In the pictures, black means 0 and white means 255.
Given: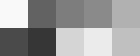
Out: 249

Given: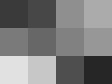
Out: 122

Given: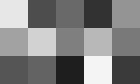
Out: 162

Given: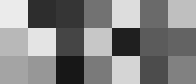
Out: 184

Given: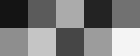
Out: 20

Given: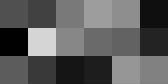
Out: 1

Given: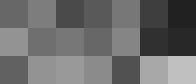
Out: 147
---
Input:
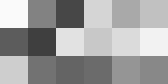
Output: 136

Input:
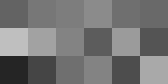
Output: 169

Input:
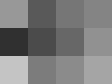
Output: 165

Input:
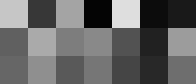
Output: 110

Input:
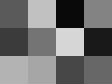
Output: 103

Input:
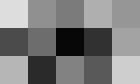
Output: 206

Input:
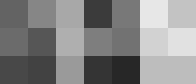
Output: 189
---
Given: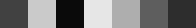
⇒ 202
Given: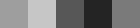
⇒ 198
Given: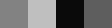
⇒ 191
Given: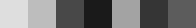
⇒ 189
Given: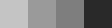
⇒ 154
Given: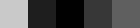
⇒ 30
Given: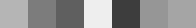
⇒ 124
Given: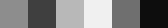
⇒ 63
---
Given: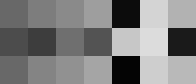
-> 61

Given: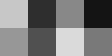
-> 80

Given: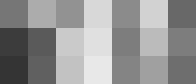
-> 90

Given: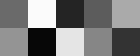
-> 7

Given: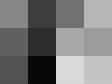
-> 45

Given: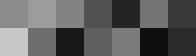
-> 109

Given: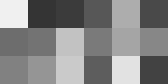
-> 115

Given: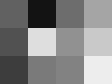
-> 222

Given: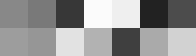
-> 150
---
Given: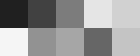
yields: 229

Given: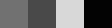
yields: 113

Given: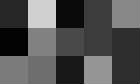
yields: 149

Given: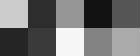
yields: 204

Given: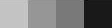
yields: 150

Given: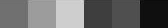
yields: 156

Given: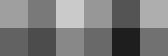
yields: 174

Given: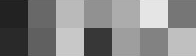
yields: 200
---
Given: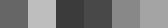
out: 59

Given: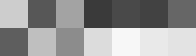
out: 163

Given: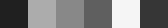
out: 136

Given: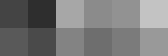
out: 167

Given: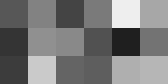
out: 68

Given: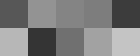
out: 132

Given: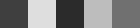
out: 43

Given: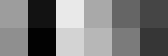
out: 233

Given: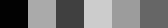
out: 64
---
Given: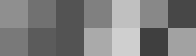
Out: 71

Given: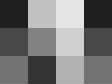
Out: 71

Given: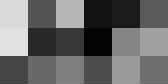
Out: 160

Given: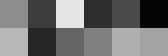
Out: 5

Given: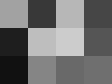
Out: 85

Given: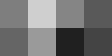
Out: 89

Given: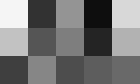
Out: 178

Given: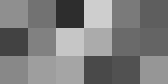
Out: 100

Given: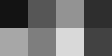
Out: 46
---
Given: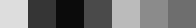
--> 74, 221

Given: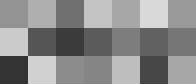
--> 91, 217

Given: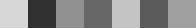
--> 103, 215

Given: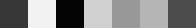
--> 209, 242

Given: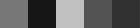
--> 192, 192

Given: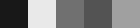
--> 112, 233

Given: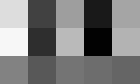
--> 186, 247

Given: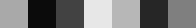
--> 231, 231

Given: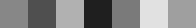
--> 31, 225
